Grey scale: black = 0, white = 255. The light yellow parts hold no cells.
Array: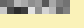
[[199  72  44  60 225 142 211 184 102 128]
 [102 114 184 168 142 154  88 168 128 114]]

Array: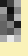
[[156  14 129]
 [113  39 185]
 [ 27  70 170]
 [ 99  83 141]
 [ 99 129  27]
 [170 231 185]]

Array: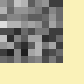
[[ 61  31 133  31 164 179  61  77 106]
 [195  46 133  93 164 164  46  61 106]
 [ 77  77  46 106  77 120 120  61  61]
 [106  93 133  93 120 133  77 120  77]
 [179 106 148 148 133 120  77 133 106]
 [148 120 195 179  93 133 148  61  61]
 [106 133 133 120  93  93 106 148 106]
 [148 164  77  46  93 179 120 164  61]
 [222 179 179 148 164 148  93 164 120]]

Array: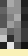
[[200  46 115  60]
 [157 100 115  60]
 [ 86 129 169  32]
 [100 145 145  46]
 [ 86 157 129  46]
 [ 73 169 145  32]
 [ 32 229  73  19]]

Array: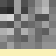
[[ 52  40 160  64 122 160 189 122]
 [ 80  64 160  80 106 146 175 106]
 [ 94  80 146  94 106 122 160 122]
 [146 122 106  94 134 106 134 134]
 [122 160 122 134 134 122 146 146]
 [175 189 106 175 146 106  94 146]
 [202 214  94 175 134  80  80 134]]

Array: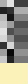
[[158   9 145 145]
 [186  22 131 131]
 [200  34 119 119]
 [ 34  49 174 174]
 [226  80 105 105]
 [214 145  80  80]
 [200 158  80  80]
 [ 49 214 105 105]
 [174 226  64  64]]
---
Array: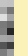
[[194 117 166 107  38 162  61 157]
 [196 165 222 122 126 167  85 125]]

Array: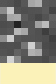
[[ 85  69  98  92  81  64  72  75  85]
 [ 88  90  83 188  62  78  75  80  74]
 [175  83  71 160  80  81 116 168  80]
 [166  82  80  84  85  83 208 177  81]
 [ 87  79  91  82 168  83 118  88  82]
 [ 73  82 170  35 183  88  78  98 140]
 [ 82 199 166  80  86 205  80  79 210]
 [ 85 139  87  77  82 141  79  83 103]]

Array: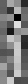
[[ 42 104 112  85 151  45  40  78  83  91 110  78]
 [140 186   1 223 139 170 199 204 198 189 203  74]
 [168  51 147  81  23 197 142  87 133 107  82 202]
 [ 97  94 135 114 102 119 106  82 106 164 135 138]]

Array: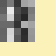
[[173 121 130 163 151 148]
 [164  54  39 175  43  47]
 [ 53  76  66  50  99  87]
 [122 233 209 106 212 217]
 [ 90  97 117 106 101 103]]

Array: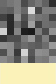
[[ 45 125  69 106 144  66 154  97 153]
 [ 97 125 111 110  76 126 109 138 120]
 [120  71 117  67 123  84  91 143 125]
 [102 218 137 159  26 151  97  88  77]
 [ 75 104  80  68  30 122 108 211 155]
 [127 129 144 104 133  78  91  57  82]
 [118  94  44  41  40  79 139 139 122]
 [107 100  65 117 208  55 144  80 137]]

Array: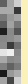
[[206  56 165 120  84 152 112 136 142 122 172 209]
 [165 170 152 162 137 140  60 239 136  98 153  70]
 [ 97 170 122  94  30 135 139 228 168 128  26 164]]

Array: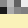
[[237 127]
 [ 97 136]
 [188 171]
 [137  26]]

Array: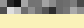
[[ 73 142]
 [124 169]
 [110 117]
 [106 106]
 [139  45]
 [163  85]
 [116 113]
 [115 143]
 [166 109]
 [ 17 194]
 [ 40 221]
 [148  79]]

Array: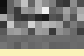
[[ 78 167 180  97  62 108 104]
 [140 119  86 123 106 105 107]
 [ 53 162 146  85 129 109 101]
 [ 63 115  75 161 145 109 100]
 [126 100  84 175  57 110  98]
 [142 239  27 186 152 107 115]
 [178 181  39 156 158 112 108]
 [100 142  67 210  79 110 103]
 [195 152  51 116 139 104 116]
 [135  58  60 109 159 108  93]
 [ 98  98 122 200 152 109 108]
 [ 15  21 170  55  89 102 118]]
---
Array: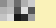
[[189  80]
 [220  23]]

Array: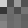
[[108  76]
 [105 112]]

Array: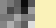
[[ 72  99]
 [119 166]]

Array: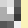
[[242  79]
 [171  56]]

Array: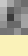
[[ 94 116]
 [ 59 135]]

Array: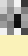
[[145 199]
 [161  19]]

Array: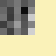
[[ 63 123]
 [ 58 118]]
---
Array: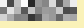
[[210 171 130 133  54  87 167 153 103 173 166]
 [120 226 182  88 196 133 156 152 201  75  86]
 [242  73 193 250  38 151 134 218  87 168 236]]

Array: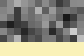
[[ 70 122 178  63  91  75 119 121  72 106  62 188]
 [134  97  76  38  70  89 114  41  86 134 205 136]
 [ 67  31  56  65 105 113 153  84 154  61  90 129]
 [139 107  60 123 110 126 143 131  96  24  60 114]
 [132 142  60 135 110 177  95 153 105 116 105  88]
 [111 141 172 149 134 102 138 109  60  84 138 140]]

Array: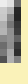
[[ 81 176 128]
 [121 170  46]
 [109 143  59]
 [136 146  99]
 [180 144  62]
 [175 119  55]
 [199 140  37]
 [203 179  39]
 [237 224 105]]

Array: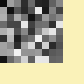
[[ 20 104 142 209  95 231 230  99 103]
 [161 167 242 148 147 155  62  89  96]
 [163 143  45 164 216  64 208  42  81]
 [ 50 184  30  96 115 242 102 142  92]
 [175 198  81 136  52 133 200 229 107]
 [108  70  69 231  66 111 114  48 230]
 [177  85 174 117  20  74 154 115 136]
 [169  18  84  41  82 235  25 131  67]
 [ 14 160 128  45 106  37  32  97 135]]

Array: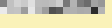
[[234 193 195 156 230 183 157  80  91 174 176 170 172  43 180]
 [130 193 211 202 223 187 186 190 205 119 179 123 108 162 151]]

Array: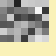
[[106 100 177  59 186 226 214]
 [206 169 182 148  65 176 121]
 [ 85  89 168 184 140 118  76]
 [117 202  62  82  58  81 199]
 [131  94 118 117 139 246  55]
 [177 159  34 205 201 196 198]]

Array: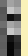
[[ 99   6  50]
 [ 94   8  38]
 [ 97  21  48]
 [ 86 199 173]
 [111 166 150]
 [ 91  16  43]
 [ 86 197 172]
 [112 163 149]]
